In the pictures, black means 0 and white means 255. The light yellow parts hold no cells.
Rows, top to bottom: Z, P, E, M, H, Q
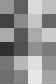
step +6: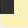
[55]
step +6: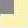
[144]
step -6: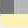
[112 177]

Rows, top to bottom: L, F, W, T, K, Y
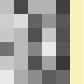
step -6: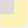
[213]
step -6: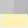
[193 179]
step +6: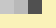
[205 191  86]

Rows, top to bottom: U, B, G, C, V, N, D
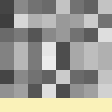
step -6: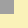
[154]
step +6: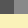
[ 91 143]
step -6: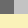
[100 189]
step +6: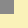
[143]
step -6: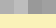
[170 183 147 154]
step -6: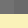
[108 100]
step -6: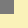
[116]

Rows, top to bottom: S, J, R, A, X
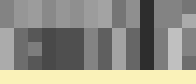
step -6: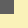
[89]
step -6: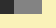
[ 39 125 125]
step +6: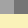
[169 123]
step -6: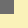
[103]

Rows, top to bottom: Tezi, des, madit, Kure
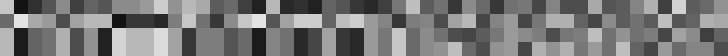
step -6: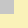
[192]
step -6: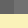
[ 93 107]
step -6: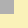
[170]
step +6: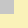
[204]

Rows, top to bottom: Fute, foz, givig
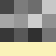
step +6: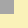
[172]
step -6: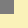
[118]

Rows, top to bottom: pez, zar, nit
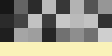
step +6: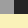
[164  43]
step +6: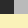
[ 49 192]

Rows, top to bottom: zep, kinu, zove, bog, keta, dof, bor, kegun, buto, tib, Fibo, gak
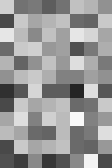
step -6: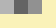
[174  94 139]
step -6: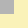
[174]
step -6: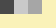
[ 67 195 160]
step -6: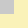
[195]

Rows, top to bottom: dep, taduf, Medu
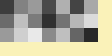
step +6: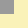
[160]
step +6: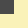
[80]

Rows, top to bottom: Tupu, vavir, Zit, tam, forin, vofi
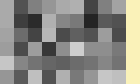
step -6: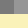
[115 144]
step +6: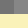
[121 140]
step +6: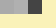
[176 182  74]
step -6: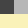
[ 62 177]
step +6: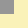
[156]
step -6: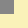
[128]
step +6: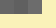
[108 102 114]

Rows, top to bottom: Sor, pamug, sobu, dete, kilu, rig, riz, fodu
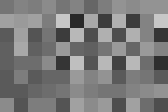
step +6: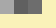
[174 102 115]
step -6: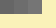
[ 96 103 111]
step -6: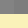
[125 119]
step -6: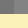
[111 125]

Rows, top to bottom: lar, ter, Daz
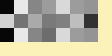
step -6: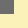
[103]
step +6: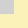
[215]
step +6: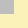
[196]
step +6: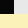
[ 13 238]
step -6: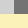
[203 109]
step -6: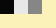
[  1 226 128]
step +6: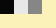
[ 13 238 140]

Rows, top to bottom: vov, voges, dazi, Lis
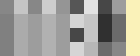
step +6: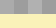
[177 163 183 163]
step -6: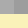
[165 151]

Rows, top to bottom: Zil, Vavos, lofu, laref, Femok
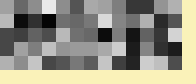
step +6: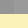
[154 160]
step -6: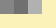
[127 106 171]

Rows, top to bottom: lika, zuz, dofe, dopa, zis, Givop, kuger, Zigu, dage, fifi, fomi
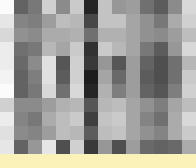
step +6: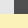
[236  85]
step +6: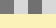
[126 222 118 222]
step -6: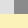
[218 133]
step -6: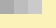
[165 183 196]

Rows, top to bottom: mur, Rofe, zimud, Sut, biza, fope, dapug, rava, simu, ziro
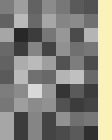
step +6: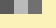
[ 96 192 118]
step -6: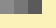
[133 113  84]
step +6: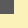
[96]

